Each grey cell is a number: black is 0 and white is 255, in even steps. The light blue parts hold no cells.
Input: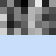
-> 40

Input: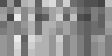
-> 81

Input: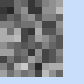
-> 114

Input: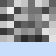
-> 213

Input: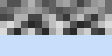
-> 82

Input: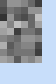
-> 147

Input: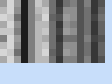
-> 156
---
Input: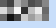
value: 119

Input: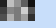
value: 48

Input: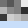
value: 170

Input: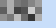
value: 174

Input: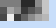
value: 183

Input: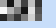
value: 95
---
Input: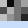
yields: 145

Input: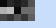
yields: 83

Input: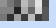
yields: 187

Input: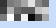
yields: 10

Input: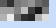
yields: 37

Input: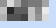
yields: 192
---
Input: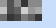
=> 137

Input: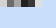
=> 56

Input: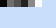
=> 138

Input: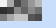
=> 152

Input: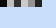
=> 146

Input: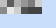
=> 123
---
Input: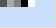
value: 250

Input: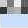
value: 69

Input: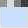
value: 61

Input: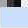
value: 237

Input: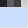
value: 207

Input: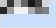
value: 128
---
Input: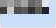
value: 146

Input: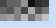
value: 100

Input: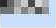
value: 42

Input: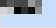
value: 58

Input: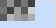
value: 117

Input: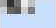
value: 165

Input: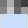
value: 118

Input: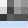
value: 213
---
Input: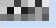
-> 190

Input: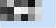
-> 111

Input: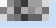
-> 249

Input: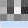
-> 159

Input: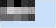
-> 25

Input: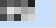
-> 70

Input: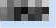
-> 171
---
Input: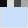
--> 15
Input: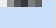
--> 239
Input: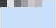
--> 60
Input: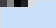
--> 62
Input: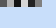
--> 87
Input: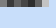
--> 126
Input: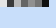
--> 228
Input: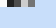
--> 250
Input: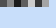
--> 79
